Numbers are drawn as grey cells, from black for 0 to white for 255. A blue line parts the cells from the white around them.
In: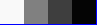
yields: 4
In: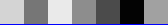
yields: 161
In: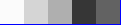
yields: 98
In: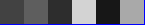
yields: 169
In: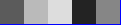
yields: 134
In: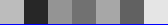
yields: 229
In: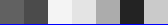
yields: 202
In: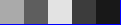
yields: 24
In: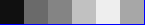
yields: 167
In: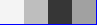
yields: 161
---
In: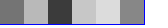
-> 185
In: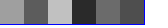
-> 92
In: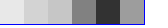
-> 211
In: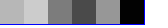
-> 204
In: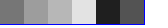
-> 157
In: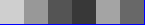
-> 152
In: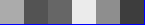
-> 83
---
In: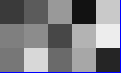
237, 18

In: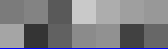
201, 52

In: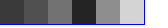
212, 36

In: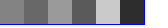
202, 45

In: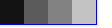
195, 19

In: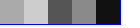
205, 17

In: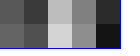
212, 20

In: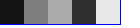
233, 19
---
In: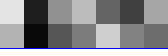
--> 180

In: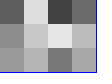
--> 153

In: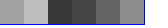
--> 162

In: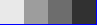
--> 233

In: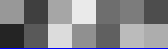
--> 36

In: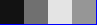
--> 18

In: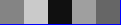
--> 132

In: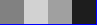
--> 129

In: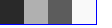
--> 41
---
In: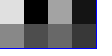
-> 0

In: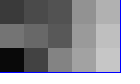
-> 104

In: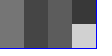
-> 69

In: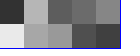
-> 182

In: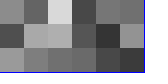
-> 169

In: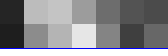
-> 188

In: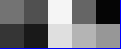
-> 80
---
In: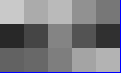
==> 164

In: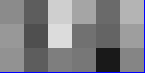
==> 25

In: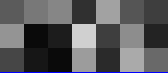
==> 170

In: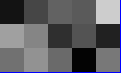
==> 3

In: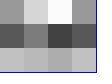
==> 173

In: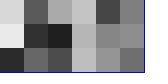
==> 149

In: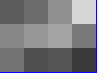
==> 85
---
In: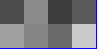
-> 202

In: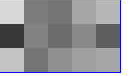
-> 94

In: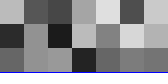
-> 179

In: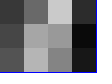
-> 10

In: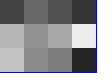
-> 237

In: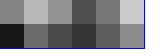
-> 140

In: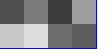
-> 93

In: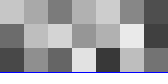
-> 64
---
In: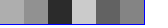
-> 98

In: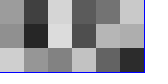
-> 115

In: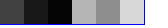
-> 142

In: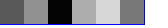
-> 215

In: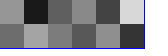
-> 67

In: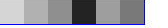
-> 158

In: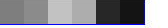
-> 39
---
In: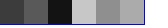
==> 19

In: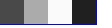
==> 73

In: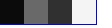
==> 11

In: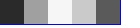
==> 160

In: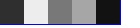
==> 237

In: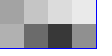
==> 177

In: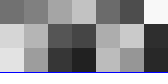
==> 33

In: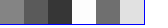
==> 54

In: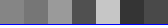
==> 80
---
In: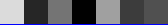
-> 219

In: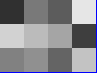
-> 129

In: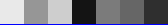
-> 233

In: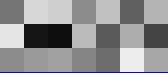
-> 140

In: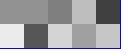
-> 235

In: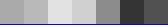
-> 170

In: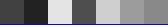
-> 65
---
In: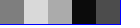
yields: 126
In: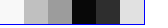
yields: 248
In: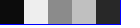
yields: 12
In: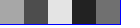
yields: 167
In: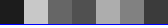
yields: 28
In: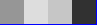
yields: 150
